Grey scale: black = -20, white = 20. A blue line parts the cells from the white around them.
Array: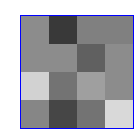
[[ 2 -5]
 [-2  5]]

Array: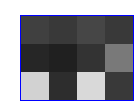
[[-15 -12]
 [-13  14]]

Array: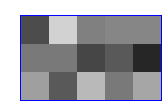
[[-1 -9]
 [-6  9]]

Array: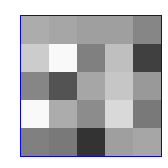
[[19  0]
 [-7  6]]

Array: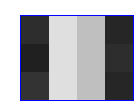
[[15 10]
 [15 10]]

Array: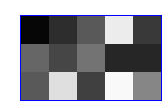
[[ -9  -2]
 [ 15 -10]]
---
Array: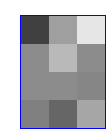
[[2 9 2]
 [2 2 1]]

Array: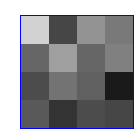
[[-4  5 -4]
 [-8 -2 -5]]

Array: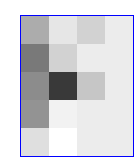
[[ -1  13  17]
 [  2 -11  11]]

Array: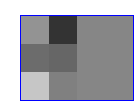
[[-3 -4  1]
 [11  0  1]]

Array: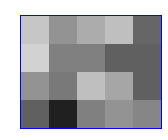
[[13  0  0]
 [ 3 -1 10]]

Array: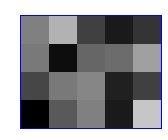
[[ -1 -18  -4]
 [ -9  -1   1]]

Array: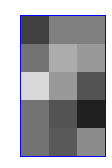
[[-2  7  4]
 [14  4 -7]]

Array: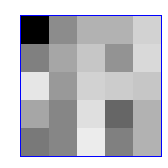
[[ 0  6 11]
 [16  4 13]]
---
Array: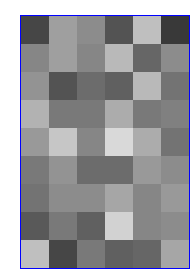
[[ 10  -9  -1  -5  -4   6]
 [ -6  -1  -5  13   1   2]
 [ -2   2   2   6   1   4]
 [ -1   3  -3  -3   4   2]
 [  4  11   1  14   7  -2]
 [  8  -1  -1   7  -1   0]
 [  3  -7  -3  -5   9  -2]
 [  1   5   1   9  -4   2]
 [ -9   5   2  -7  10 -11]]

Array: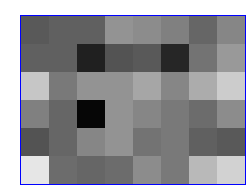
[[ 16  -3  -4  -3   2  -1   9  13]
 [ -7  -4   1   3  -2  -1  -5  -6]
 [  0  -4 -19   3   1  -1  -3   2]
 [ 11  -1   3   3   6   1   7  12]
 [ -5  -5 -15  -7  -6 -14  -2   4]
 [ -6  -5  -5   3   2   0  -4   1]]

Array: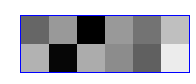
[[  8 -19   7   2  -5  17]
 [ -4   4 -20   4  -2  10]]

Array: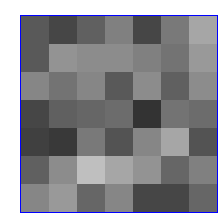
[[  1   4  -4   1  -9  -9  -4]
 [ -5   2  10   6   3  -4   0]
 [-10 -11  -1  -7   1   6  -7]
 [ -9  -5  -4  -3 -12  -2  -3]
 [  1  -2   1  -6   2  -5   2]
 [ -6   3   2   2   0  -2   4]
 [ -6  -9  -5   0  -9  -1   6]]

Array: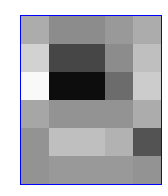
[[  3   4   4   4   3]
 [  3  10  10   8  -7]
 [  6   3   3   3   7]
 [ 19 -18 -18  -3  12]
 [ 13  -9  -9   2  10]
 [  7   2   2   4   7]]

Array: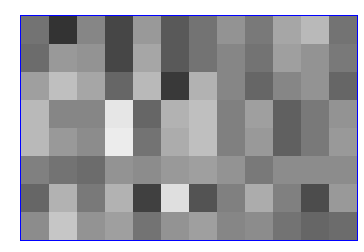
[[  2  11   3   5  -2   3   5   1   2  -2  -4  -3]
 [ -4   8  -1   8 -10  15  -7   0   7   0  -8   4]
 [  0  -2  -3   3   2   4   5   3  -1   2   2   2]
 [  9   4   2  17  -2   7  10   0   4  -5  -1   4]
 [  9   1   1  16  -4   8  10   0   5  -5  -1   3]
 [  5  10   6  -4   9 -11   8   1  -4   1   3  -4]
 [ -3   4   3  -9   6  -6  -2   1  -2   5   3  -1]
 [ -2 -12   1  -9   4  -6  -2   3  -1   6   9  -2]]
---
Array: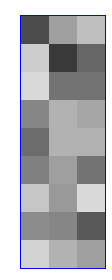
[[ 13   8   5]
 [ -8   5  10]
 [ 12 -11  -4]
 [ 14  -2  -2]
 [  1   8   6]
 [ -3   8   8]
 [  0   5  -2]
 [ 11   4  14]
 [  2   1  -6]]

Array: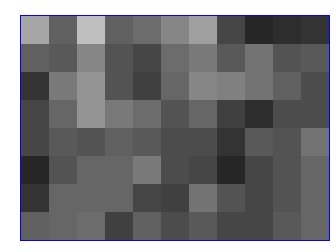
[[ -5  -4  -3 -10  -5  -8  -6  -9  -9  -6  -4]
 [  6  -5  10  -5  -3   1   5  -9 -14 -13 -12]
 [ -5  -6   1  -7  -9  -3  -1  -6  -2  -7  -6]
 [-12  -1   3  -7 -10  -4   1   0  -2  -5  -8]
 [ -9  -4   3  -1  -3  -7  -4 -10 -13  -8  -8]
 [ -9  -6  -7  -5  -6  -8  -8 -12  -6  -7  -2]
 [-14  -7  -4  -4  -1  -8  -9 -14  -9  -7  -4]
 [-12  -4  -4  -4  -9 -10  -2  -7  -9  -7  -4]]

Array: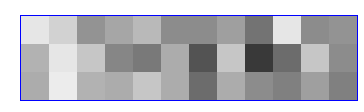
[[  7  17   8   7  11   7  -3   7   2   0   5   0]
 [ 16  13   3   6   9   2   2   5  -2  16   2   3]
 [  8  16  11   1  -1   7  -7  11 -11  -3  11   2]]

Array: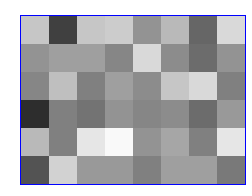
[[ -7  13   4   4   0   5   5  -1]
 [ 11 -10  11  12   3   9  -4  14]
 [  3   5   5   1  14   2  -3   3]
 [  1  10   0   5   2  11  14   0]
 [-13   0  -2   3   1   2  -3   4]
 [  9   0  16  19   3   6   0  16]]

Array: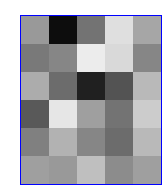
[[  5   4  10   2   5]
 [  4 -18  -2  15   6]
 [ -1   1  17  14   1]
 [  7  -3 -15  -7   9]
 [ -6  16   5  -2  12]
 [  0   8   1  -3   9]]

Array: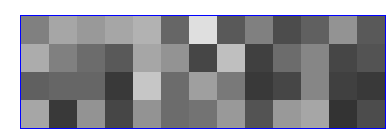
[[  6 -11   3  -9   3  -3  -2   4  -7   4   6 -12  -8]
 [  0   6   4   6   8  -4  15  -6   0  -8  -5   3  -6]
 [  7   0  -3  -6   6   3  -9  10 -10  -3   1  -9  -7]
 [ -5  -4  -4 -11  11  -3   5  -1 -11  -9   1 -10 -11]]
